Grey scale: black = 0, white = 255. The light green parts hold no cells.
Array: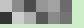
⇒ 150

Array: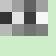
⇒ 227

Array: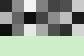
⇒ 140

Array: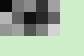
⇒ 17

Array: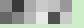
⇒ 202

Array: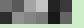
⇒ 195
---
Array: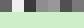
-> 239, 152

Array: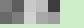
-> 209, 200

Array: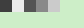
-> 235, 203

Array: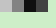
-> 195, 131

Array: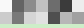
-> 249, 237

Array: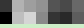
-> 213, 190

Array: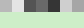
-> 228, 207

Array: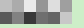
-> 234, 222
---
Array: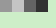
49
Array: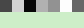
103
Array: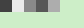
173
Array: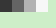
247
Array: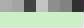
48
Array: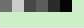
4
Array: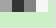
246
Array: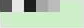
187
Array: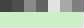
127
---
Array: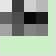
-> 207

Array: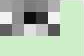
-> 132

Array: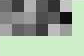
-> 49

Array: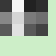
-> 34

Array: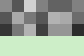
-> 98

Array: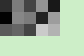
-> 147

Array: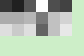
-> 78

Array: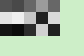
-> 155

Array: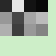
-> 19
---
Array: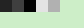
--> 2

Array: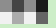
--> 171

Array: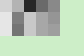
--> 200

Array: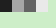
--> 166

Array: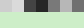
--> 121

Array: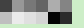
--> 212

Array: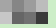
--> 102

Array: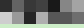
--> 87

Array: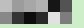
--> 41

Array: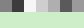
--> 175
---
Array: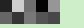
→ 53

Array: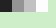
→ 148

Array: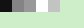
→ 132

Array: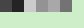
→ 36

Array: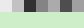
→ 194

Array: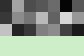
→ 35
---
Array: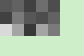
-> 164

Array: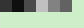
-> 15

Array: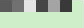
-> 113

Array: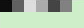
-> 97

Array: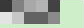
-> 199

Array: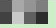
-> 201
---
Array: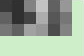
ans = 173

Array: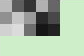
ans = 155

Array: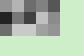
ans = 64

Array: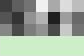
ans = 31

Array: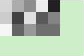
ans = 224

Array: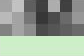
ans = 75

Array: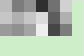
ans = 219

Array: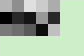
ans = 21

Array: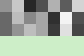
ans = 48
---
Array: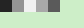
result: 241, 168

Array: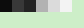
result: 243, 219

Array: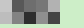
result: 199, 189

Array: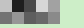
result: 215, 195

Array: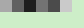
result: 202, 169

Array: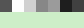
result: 253, 208

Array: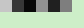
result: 198, 145
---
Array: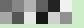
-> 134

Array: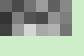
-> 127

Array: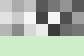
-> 203

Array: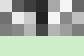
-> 236

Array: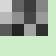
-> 143

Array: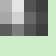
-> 209

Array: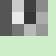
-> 232
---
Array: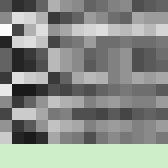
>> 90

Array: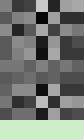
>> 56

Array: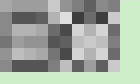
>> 126

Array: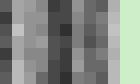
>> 176

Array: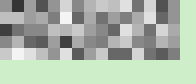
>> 170

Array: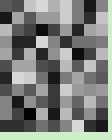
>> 113

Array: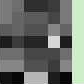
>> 110

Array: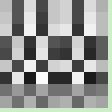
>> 72
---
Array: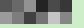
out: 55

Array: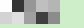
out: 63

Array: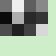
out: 32

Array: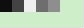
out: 67

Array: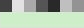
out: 65

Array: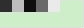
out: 46

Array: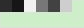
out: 44
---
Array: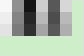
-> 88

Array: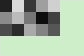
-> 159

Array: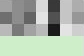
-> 197

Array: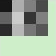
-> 128

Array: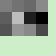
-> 105

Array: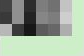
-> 113

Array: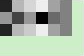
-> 162

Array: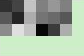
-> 151

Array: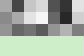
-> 52

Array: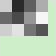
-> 95
